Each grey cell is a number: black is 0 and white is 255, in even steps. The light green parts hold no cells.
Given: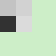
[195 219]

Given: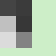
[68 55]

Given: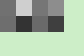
[113  51]

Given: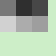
[120 172]

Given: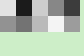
[226 115]

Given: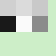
[208 250]

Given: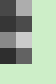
[72 75]

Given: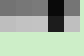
[115 194]
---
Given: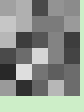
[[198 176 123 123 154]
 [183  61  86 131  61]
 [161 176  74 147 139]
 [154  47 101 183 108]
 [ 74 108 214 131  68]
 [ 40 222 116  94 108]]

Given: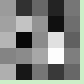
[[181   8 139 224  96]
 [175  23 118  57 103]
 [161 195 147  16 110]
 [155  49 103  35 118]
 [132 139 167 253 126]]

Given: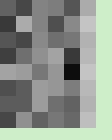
[[163 156 119 150  13 196]
 [ 98  71 131 125  85 171]
 [ 92  92 156 111  98 178]
 [ 85  71 137 111 119 178]
 [ 79  92 156 150 125 184]
 [ 71 144  98 119 104 190]
 [ 63 111 144 163  57 184]
 [ 57 171 131  79 137 196]]

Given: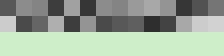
[[204  74 101 175  61 148  74  88  95  46  67 168 204 210]
 [ 88 140 132  61 161  54 140 132 154 168 148  54  82 117]]

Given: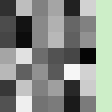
[[184  96 145  89 246 210]
 [165 225 109  82  70   5]
 [ 82 239 115 123  26 123]
 [ 76  19 137 177 102 129]
 [ 70  12 137 184  96 145]
 [ 55 196 129 159  40 204]
 [ 48 190 129 165  33 210]]

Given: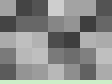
[[171 191 178  76  62 178 171]
 [163  68  83 206 163 163  83]
 [122 184 191 122 109 128 191]
 [ 91 148 156 184 142  97 171]
 [ 68 103 103 134 148  62 103]]

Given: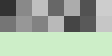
[[117 151 130 185  69  89 198]
 [ 50 137 191 103 172  82 205]]
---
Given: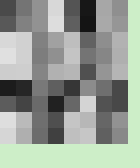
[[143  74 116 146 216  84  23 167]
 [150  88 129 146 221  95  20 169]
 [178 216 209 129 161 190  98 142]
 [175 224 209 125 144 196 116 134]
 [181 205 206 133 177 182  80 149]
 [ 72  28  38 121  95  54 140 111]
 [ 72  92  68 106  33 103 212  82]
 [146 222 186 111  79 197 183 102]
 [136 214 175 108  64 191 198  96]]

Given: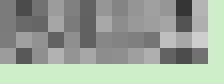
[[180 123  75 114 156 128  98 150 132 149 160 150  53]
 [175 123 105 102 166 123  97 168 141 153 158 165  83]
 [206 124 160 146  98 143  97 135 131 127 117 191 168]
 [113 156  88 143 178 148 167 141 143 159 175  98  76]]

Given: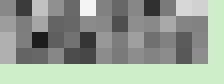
[[209 136  59 193 144 105 244 129 103 135  48 122 215]
 [130 157 125 166 100 103 139 136  79 142 137 169 132]
 [133 176 126  28  95 114  53 152 125 159 112 129  91]
 [141 176 100 103 135  76  71 140 122 141 131 140  88]]

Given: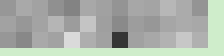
[[148 150 169 162 144 131 168 160 148 167 164 183 171]
 [168 162 150 163 181 156 196 159 138 157 151 166 171]
 [176 150 136 169 162 218 174 160  53 160 168 178 199]]

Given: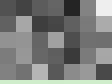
[[238  82  67  92 100  35 131]
 [170  97 167  62  70  96 122]
 [111 145 148 100 160  78 112]
 [166 124 151 103  95  58 123]
 [ 73 129 115 181  88 139 153]]

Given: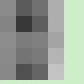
[[174 139  91 113]
 [174 131  56  94]
 [164 141 124 128]
 [180 138 115 122]
 [195 136  80 101]]
